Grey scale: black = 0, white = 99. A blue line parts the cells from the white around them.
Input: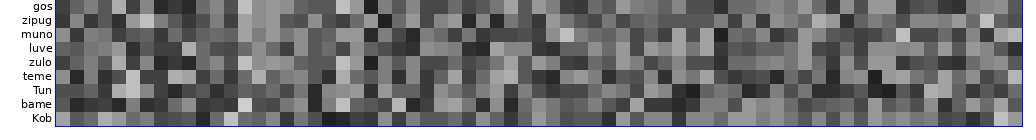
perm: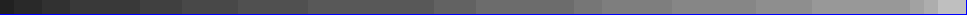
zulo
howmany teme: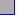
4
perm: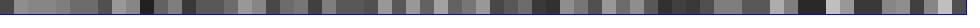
gos
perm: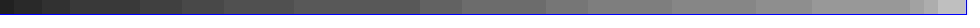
gos
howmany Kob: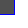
6

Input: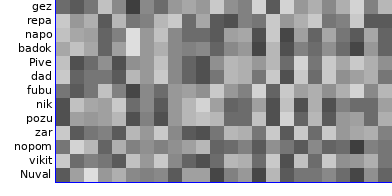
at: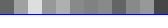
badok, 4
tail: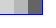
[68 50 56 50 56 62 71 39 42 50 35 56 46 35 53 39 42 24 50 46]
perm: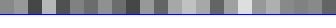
badok
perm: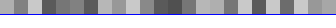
zar
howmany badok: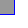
3
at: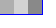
fubu, 21
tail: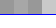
[56 50 82 35 82 59 68 53 68 82 50 71]

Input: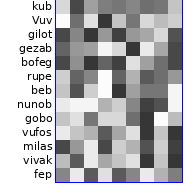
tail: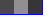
[39 25 87 62 43 28]
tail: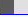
[35 52 91 69 49]
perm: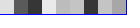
vivak
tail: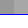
[84 32]
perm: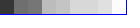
gobo

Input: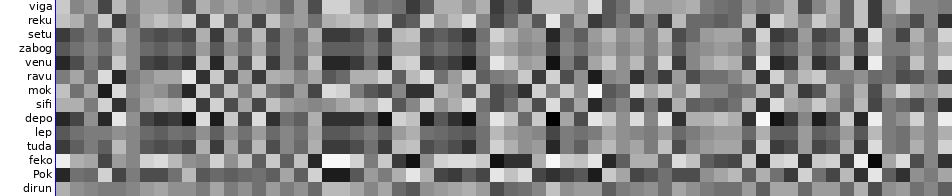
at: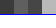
viga, 32
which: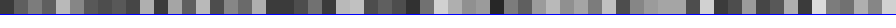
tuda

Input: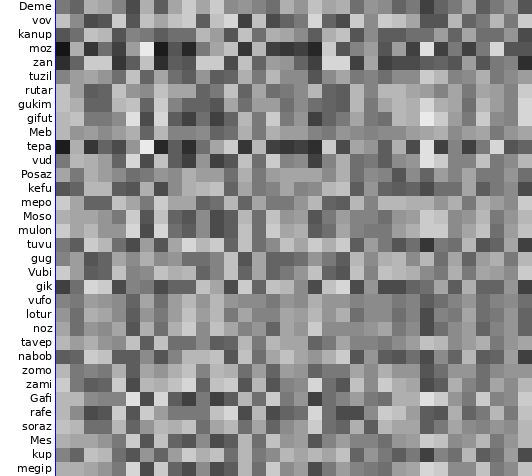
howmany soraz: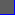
2
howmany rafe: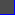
5

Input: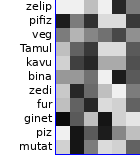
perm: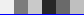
zedi
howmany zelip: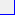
3
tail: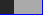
[31]
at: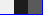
bina, 4
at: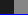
piz, 4
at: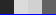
fur, 3
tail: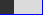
[22]

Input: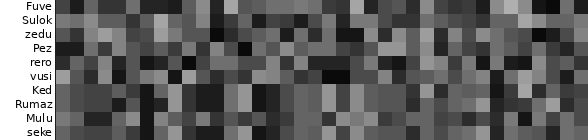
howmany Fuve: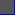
2
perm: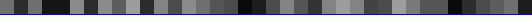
zedu
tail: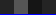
[33  4 26 43 43 29 29 51 20 51 14 14 14 29 47 14  8 26 58 51 23 47  8 47
 11  8 54 29 36 20]

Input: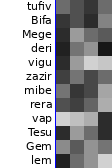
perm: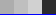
vap
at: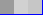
vigu, 2
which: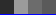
Mege
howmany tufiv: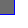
2
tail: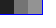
[9]

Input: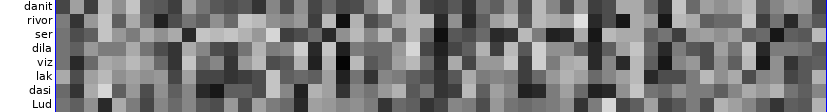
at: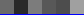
dila, 43
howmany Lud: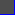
4
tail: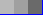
[20 76 41 52 20 59 72 30 34 69 13 69  2 72 34 41 62 72 41 16 66 27 59 59
 76 24 80 48 66 69 16 52 16 72 37  9 52 59 30 56 37 72  9 56 20 34 37]
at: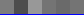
Lud, 30
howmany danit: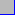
3
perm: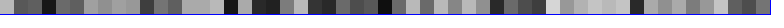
ser
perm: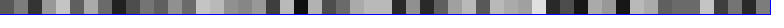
rivor

